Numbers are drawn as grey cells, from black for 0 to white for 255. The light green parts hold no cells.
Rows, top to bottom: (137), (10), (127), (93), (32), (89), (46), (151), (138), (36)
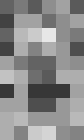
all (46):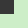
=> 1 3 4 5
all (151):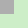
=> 6
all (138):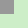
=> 3 4 5
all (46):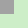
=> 2 6
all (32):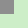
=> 6
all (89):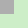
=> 2 5 6
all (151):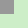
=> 5

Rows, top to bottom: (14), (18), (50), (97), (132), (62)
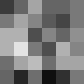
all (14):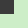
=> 1
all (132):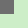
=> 1 4
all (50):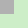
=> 1 2
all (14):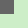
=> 2 4 5
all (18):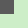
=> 4
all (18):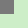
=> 1 6
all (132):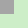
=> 2 5 6

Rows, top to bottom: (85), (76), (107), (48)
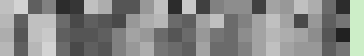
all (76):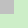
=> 3 4 16 20
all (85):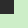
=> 5 13 25

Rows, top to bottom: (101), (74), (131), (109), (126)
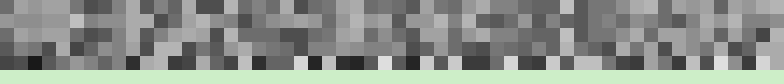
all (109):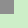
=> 8 26 29 50
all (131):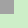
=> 2 4 5 13 15 25 31 32 48 49 51 53
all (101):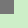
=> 6 24 28 32 43 44
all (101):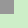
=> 3 34 50 54
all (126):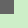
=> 8 16 20 21
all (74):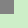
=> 7 17 33 40 44 47 50 54 55
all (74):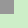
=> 1 4 5 21 23 25 27 30 31 38 52

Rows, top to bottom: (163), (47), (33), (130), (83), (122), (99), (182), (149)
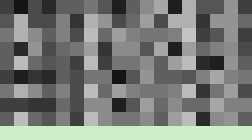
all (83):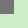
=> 9 10
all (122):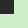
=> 4

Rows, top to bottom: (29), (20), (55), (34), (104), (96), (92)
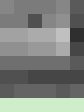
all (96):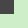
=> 3 4 5 6
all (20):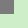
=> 1 2

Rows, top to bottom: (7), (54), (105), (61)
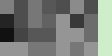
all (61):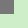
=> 3 4 6
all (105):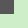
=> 3 4
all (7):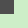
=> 2 5 7
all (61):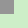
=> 1 2 5 7
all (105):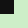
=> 1

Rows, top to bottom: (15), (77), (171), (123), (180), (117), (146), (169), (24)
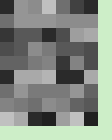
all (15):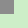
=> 3
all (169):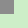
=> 4
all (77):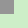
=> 2 3 4
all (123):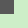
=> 2 5 6
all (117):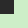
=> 1 5 6
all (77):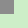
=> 5 6 7

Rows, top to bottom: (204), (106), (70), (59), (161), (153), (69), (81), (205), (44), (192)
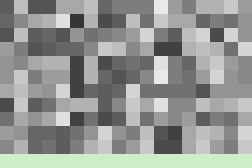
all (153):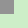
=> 1 17
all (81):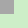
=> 5 11 16

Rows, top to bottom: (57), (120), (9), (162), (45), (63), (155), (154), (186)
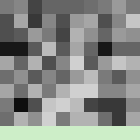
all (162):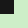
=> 1 2 8
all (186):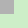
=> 2 6 7

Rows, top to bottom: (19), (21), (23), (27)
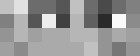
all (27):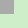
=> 3 4 5 6
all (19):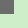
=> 3 4 7 9
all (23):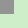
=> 1 8

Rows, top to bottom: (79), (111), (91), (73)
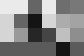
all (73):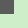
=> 1 2 3 4 6
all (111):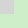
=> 1 4
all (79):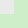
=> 1 2 4
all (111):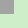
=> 6
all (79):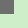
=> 5
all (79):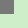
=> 6
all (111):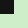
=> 3

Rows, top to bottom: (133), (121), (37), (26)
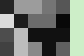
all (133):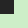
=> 1
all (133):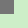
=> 4
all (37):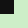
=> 3 4 5

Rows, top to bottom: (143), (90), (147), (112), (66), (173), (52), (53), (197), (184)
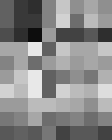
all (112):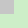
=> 5 8
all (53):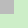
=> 3 4 8
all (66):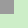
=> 4 6 8
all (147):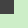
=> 5 6
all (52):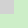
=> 1 5
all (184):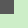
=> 1 3 6 7
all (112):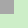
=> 1 2 6 7

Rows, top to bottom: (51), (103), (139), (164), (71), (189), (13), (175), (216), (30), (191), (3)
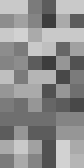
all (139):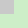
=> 1 4 5 6
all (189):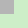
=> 3 4
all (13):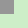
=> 1 5
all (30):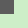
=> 1 3 4
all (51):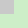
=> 1 2 5 6
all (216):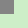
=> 5 6
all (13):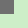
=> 6

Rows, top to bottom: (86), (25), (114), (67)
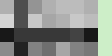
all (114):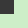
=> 2 3 4 5
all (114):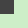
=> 6
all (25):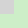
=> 1
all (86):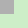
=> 1 4 7
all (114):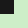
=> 1 7
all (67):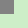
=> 3 6

